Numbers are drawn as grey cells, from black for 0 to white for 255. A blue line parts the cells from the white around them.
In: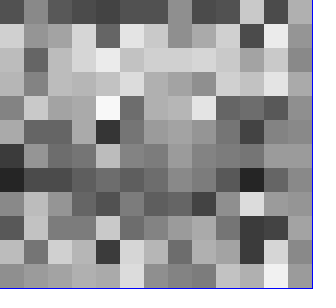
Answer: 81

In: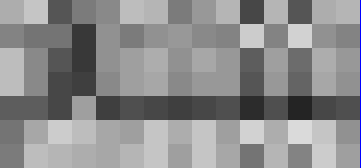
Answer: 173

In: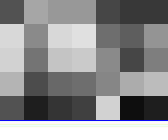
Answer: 84

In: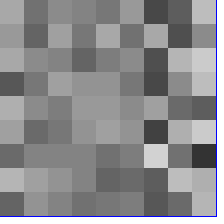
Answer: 168

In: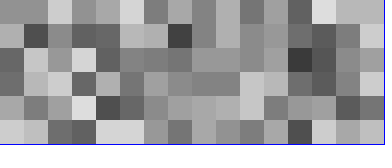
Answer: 146
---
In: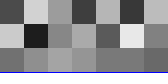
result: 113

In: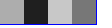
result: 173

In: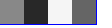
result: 136

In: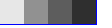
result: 231

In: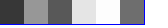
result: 55

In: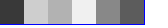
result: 57

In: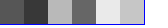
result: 86

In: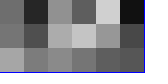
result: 166

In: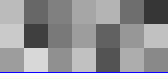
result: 158
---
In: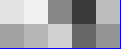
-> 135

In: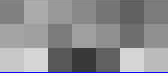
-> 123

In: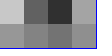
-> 48

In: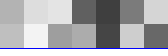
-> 228

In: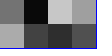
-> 199

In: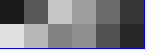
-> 199

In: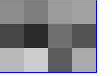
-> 112
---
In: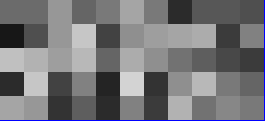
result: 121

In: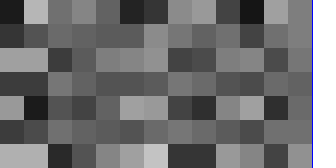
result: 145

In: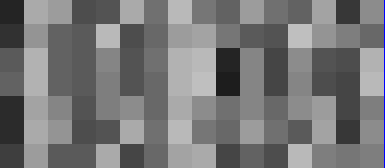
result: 126

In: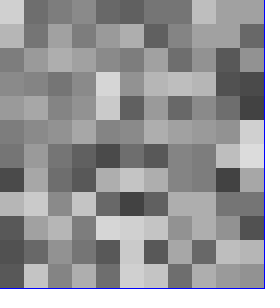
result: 146

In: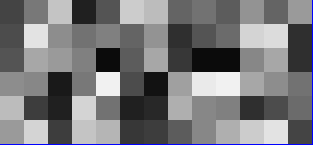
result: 68

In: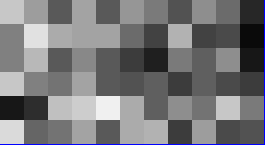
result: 82
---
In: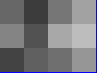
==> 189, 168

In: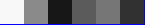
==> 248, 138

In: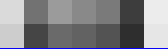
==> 236, 230

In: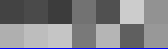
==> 204, 197

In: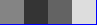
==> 221, 132

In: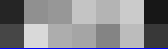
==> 217, 203
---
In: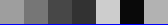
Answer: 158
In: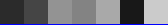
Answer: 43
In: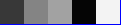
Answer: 56
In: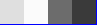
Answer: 223
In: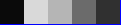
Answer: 10
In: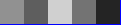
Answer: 145
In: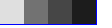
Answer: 223
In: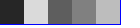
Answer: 38
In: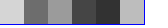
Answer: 213
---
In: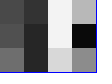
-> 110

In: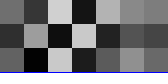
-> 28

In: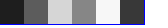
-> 214

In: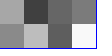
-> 138

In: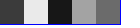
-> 234

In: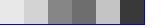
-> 134
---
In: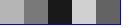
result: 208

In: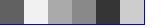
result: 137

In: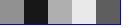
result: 233

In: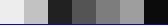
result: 84

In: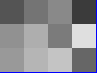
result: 59

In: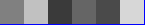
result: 101

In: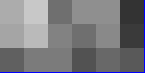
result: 143

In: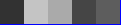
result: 69
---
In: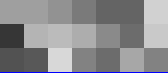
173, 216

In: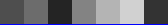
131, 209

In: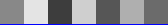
207, 228

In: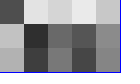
105, 234

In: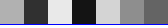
20, 233

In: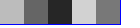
38, 210

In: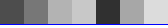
200, 220
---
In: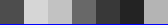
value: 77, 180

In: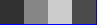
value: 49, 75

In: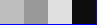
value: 190, 13

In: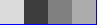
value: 219, 172

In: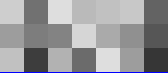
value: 206, 54

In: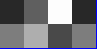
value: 40, 125
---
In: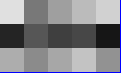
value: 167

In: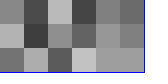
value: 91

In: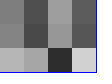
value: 45

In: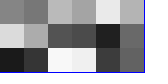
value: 248

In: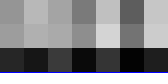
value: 58

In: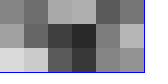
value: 90

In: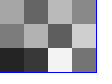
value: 243

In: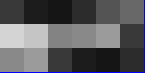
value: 57
